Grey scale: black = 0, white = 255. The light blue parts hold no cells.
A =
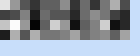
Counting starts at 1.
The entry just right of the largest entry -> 152
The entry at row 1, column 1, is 227
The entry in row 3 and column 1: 196
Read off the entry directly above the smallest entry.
29
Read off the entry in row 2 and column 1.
64
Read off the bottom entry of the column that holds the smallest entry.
175
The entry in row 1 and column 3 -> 85
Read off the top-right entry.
76
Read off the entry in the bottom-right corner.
163
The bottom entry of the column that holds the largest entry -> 175
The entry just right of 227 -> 152
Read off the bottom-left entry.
29
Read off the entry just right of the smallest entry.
96

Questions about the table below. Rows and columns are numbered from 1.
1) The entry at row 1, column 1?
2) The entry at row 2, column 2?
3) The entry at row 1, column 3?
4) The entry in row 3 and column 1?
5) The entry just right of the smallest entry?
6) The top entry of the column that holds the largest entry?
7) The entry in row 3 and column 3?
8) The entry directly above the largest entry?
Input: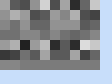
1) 164
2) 176
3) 78
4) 134
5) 155
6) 102
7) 146
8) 113

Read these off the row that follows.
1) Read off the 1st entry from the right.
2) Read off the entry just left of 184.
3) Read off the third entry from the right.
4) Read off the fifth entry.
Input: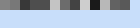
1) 89
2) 26
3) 184
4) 78

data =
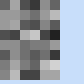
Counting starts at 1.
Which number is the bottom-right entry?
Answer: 165
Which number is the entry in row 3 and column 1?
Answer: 154
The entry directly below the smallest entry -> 154
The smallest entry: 33
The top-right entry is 100
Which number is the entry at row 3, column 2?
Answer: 165
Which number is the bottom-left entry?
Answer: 133
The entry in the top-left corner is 100
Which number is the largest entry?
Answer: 210
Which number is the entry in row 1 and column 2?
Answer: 165
